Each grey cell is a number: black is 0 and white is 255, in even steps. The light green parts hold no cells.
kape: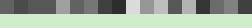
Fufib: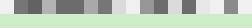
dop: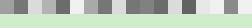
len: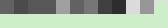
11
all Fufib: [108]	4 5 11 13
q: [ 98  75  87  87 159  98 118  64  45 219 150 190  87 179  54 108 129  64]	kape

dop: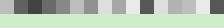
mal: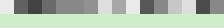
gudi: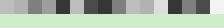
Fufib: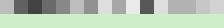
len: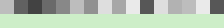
16
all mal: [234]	0 9

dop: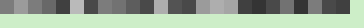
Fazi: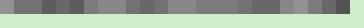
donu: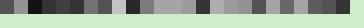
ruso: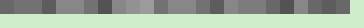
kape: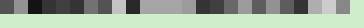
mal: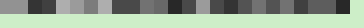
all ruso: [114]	1 2 6 11 14
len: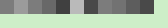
11

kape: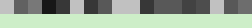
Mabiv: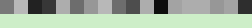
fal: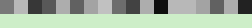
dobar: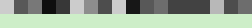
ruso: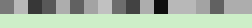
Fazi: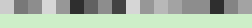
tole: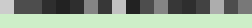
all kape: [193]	0 5 8 9 15
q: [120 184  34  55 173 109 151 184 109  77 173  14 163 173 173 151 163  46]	Mabiv
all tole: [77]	1 2 10 16

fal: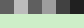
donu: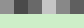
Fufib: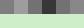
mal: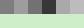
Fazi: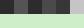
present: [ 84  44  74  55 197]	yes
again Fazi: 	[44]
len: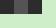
3
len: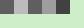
5
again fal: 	[95]

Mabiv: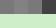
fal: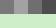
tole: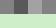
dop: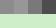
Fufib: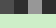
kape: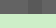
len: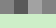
4
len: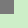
1
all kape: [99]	0 1 3
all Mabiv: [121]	0 2
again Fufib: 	[46]

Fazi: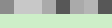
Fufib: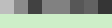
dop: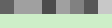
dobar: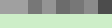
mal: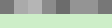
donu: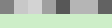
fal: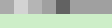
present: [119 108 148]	no
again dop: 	[160]
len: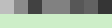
8
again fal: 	[160]
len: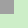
1

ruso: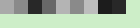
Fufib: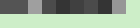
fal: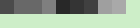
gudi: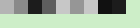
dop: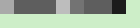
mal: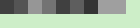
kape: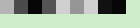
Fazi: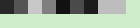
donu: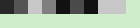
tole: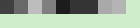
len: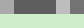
6
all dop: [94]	1 2 3 6 7
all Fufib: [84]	0 1
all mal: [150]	2

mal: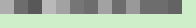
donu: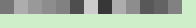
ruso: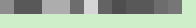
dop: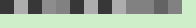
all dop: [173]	1 6 8
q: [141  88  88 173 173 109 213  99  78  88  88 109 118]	ruso
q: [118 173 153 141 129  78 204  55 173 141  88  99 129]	donu
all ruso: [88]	1 2 9 10
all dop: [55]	0 2 5 7

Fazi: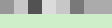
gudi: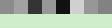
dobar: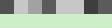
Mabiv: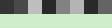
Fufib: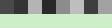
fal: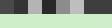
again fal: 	[62]
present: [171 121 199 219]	no
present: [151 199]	yes
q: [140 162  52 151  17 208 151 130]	gudi
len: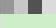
4
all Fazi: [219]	3

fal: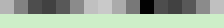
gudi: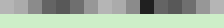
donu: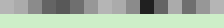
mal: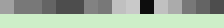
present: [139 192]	yes
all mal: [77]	4 5 15
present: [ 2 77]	yes
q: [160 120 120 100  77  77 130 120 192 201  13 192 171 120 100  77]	mal
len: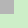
1
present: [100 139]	no

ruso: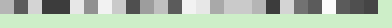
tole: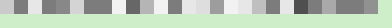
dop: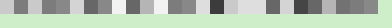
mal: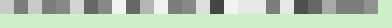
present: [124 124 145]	yes
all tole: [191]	18
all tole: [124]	1 3 6 7 12 19 22 24 25

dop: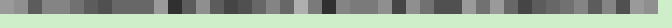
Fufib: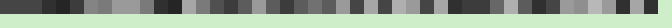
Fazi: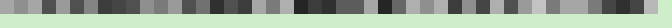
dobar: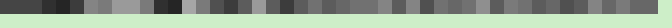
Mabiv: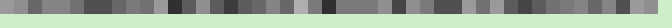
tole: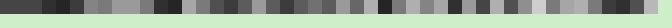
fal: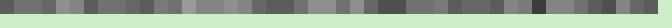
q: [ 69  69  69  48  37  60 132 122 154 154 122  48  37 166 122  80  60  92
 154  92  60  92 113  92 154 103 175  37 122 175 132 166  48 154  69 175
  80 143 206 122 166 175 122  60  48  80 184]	tole
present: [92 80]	yes
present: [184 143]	no

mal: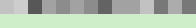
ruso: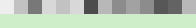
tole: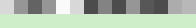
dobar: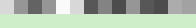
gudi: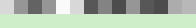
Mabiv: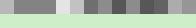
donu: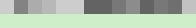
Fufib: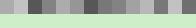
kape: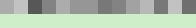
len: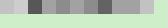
11
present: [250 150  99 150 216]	no
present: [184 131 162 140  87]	no
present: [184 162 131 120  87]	no
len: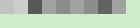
9
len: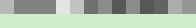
14

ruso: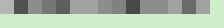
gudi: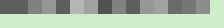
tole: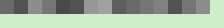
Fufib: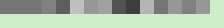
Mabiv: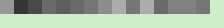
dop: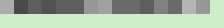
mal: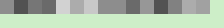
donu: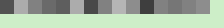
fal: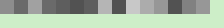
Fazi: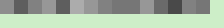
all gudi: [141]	14
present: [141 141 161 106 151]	no

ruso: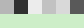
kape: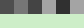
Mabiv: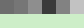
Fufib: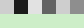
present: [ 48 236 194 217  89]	yes
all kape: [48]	4

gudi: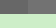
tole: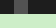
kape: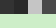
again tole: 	[29]
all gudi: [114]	2 3
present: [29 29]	yes
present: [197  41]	no
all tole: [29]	0 2 3
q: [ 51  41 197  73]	kape
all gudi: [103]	0 1

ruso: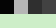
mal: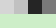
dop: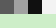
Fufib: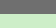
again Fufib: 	[111]
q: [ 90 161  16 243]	dop

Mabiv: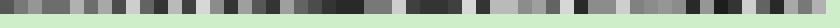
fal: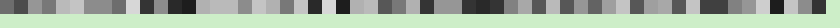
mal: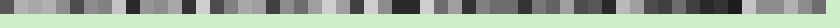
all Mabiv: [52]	11 16 19 23 30 31 34 52
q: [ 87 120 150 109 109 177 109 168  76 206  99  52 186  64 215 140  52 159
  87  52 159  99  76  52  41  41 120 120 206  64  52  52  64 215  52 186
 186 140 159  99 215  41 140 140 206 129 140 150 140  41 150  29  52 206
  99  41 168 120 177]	Mabiv
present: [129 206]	no
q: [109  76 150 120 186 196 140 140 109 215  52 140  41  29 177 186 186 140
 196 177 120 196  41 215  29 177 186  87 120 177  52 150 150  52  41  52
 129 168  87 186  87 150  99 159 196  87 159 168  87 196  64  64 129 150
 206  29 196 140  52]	fal
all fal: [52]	10 30 33 35 58
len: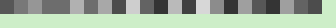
23

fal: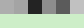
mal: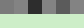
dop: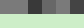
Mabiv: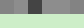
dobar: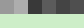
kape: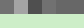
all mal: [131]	1 3 5
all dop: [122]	0 1 4
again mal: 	[131]
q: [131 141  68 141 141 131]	Mabiv

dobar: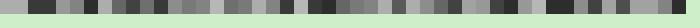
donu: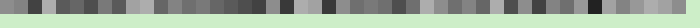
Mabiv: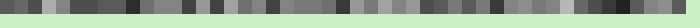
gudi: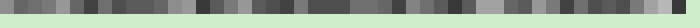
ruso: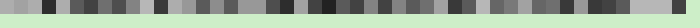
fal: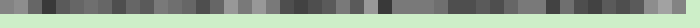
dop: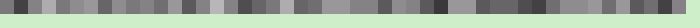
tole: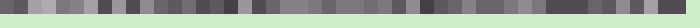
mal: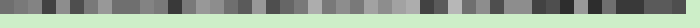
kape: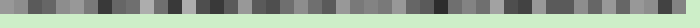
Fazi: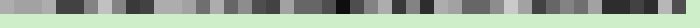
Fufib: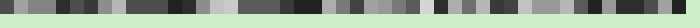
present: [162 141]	yes
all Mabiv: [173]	3
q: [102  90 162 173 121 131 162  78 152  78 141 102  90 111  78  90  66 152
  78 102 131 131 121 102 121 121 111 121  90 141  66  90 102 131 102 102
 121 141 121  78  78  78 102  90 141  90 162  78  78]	tole
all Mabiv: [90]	0 7 8 31 33 45 48
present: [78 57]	yes
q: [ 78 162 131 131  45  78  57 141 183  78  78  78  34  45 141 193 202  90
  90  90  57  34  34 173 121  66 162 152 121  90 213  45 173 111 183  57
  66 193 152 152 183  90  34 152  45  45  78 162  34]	Fufib

